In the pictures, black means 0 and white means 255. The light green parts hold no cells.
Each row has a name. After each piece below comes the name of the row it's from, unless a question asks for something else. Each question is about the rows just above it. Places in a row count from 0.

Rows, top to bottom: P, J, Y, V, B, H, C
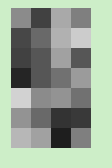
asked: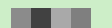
P
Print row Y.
[ 65  86 161  86]
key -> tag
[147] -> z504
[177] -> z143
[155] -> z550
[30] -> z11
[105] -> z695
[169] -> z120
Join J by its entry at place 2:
z143

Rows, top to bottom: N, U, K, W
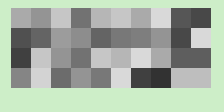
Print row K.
[ 64 198 148 114 198 182 217 170  94  94]
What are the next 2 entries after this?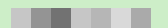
[94 94]
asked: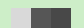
N

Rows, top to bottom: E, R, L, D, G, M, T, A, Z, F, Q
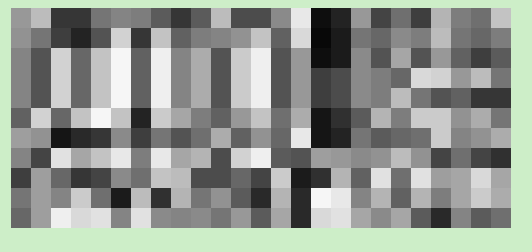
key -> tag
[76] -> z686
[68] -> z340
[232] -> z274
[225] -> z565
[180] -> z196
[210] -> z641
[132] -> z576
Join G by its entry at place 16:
z686
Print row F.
[117 158 132 203 111  27 188  48 180 117 146  91  41 180  41 246 232 132
 180  97 180 125 166 203 172]
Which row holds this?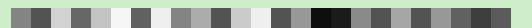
L
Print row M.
[ 97 210 103 195 246 195  35 203 166 125  97 152 195 111 172  21  48  91
 180 125 203 203 146 172 117]
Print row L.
[132  83 210 103 195 246  97 239 132 172  83 203 239  83 152  14  27 138
  83 166  83 152  97  62  91]

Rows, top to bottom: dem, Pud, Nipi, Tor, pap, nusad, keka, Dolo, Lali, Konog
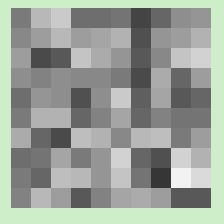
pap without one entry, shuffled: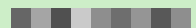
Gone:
[95]
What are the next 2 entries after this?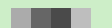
[178 136]
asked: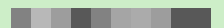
Konog
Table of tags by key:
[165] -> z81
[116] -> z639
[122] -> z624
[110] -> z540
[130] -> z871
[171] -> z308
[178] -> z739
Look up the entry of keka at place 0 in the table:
z308
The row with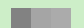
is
Konog
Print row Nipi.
[157  74  88 196 171 149  88 136 196 210]

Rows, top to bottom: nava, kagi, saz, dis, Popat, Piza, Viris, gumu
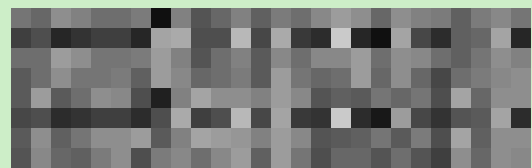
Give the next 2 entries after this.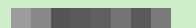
[ 78 164]
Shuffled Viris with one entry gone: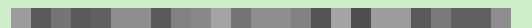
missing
[150]
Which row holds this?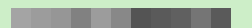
Viris
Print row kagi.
[ 63  78  38  51  63  63  38 164 170  78  78 184  71 170  57  44 202  38
  16 164  71  44  96 103 164  38]

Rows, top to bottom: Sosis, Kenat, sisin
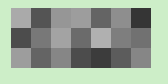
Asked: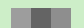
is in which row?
Sosis
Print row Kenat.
[ 76 120 163 107 176 126 113]

